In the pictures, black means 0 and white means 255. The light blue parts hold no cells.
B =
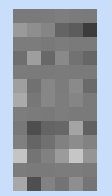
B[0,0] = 122
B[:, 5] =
[122, 60, 122, 102, 122, 106, 122, 122, 97, 130, 149, 122, 117]
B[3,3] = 137
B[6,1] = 119
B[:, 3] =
[126, 100, 124, 137, 123, 124, 125, 125, 103, 129, 155, 124, 116]
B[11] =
[124, 122, 122, 124, 124, 122]
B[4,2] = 122
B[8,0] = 120
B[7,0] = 125
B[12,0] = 167
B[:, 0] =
[122, 154, 124, 111, 123, 159, 170, 125, 120, 128, 196, 124, 167]
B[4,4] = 122
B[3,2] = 104
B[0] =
[122, 122, 123, 126, 123, 122]

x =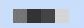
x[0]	117
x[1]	51

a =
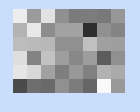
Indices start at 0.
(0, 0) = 237
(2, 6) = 160
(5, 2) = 106
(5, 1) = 110
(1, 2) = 141
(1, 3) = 162
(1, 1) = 232
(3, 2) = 194
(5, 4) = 124
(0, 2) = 226
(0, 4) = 123
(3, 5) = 157
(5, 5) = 102
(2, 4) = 144

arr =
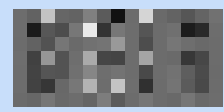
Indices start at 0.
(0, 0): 109
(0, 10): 106
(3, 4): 110
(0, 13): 100
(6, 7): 91
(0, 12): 86
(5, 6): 109
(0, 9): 213
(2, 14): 108
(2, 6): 116
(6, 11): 105
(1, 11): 112
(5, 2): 54
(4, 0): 109
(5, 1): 66
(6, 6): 125
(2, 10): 108
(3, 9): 165
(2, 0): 108
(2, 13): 105
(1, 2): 87
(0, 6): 91
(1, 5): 234
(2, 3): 118
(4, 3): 83
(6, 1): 103
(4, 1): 67
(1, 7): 119
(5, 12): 91
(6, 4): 109
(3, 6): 70
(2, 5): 113
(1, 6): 51
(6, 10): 108

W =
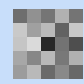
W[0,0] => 110
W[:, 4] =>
[116, 200, 78, 177, 104]
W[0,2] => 117
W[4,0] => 156
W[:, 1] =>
[145, 160, 218, 135, 185]
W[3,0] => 167
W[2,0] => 197

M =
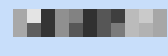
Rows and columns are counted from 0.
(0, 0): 168
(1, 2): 52
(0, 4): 130
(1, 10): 167
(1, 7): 123
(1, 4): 87
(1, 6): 86
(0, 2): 52

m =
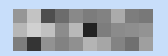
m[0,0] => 150
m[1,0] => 183
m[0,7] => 171
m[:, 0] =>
[150, 183, 125]
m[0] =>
[150, 195, 78, 108, 137, 124, 130, 171, 125, 120]
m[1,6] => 125
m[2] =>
[125, 52, 146, 130, 144, 180, 166, 131, 112, 159]

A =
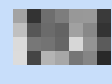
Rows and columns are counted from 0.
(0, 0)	163
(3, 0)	220
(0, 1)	51
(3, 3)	167
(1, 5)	136
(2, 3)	102
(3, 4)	118
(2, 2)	115
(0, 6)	58

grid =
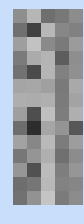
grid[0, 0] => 142
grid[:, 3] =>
[120, 135, 122, 93, 129, 122, 123, 125, 148, 124, 112, 126, 130, 123]
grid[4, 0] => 114
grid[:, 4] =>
[140, 129, 155, 142, 144, 169, 163, 175, 87, 157, 140, 150, 134, 140]
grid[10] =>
[119, 149, 175, 112, 140]
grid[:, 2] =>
[111, 183, 138, 180, 181, 160, 175, 191, 166, 185, 175, 187, 184, 196]
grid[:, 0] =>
[142, 112, 158, 123, 114, 165, 174, 159, 109, 162, 119, 150, 110, 113]
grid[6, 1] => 172
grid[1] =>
[112, 65, 183, 135, 129]
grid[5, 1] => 167
